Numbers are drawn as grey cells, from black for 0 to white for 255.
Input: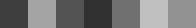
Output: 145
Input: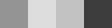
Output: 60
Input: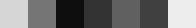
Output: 237
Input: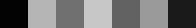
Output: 25
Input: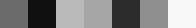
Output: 248
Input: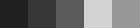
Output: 151
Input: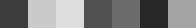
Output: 164
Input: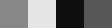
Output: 87
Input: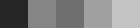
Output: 195
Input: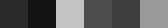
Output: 154
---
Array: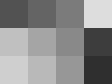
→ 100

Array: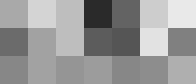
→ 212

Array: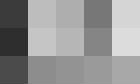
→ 189

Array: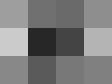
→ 112

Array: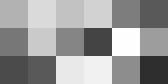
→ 218

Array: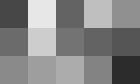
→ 231

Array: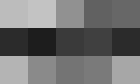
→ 195

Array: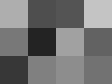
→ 78
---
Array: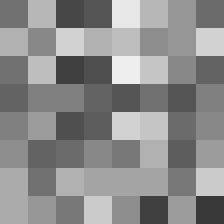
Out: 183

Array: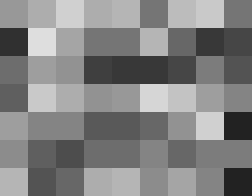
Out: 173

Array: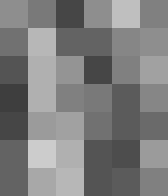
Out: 121

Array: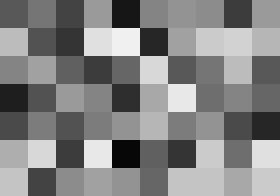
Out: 117

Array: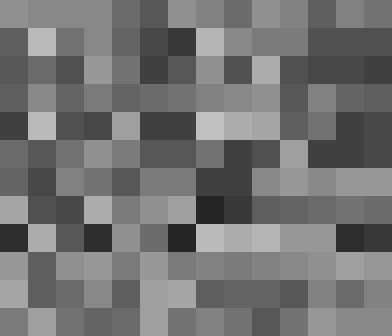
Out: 136

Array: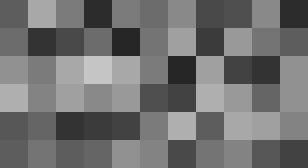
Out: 168

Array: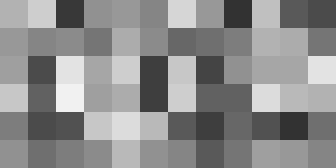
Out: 206

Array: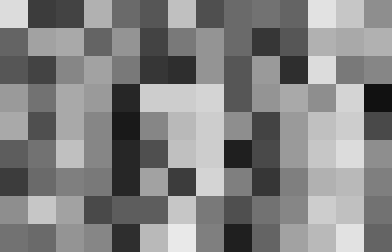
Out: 60

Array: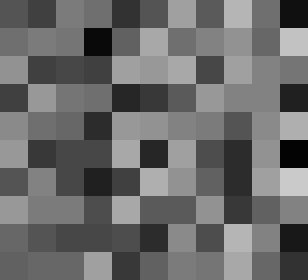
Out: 64
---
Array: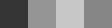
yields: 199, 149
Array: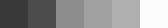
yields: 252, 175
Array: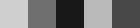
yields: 207, 185
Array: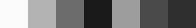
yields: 250, 179
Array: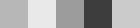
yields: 233, 203
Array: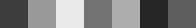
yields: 233, 174
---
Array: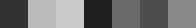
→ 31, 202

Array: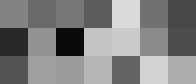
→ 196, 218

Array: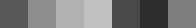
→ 192, 192

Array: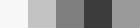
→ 127, 247

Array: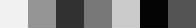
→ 120, 241

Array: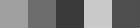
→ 58, 201

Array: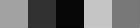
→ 7, 197
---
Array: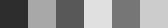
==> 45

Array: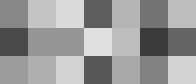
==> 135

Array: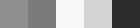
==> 143

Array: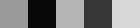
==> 155

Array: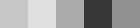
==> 199

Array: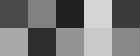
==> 74

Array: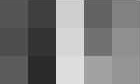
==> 85

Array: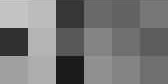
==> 195
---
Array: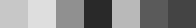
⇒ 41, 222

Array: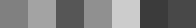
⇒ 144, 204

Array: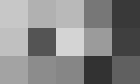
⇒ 212, 212

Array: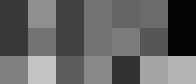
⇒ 115, 195

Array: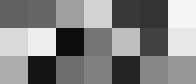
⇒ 116, 245

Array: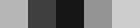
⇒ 23, 205

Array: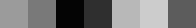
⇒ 47, 204
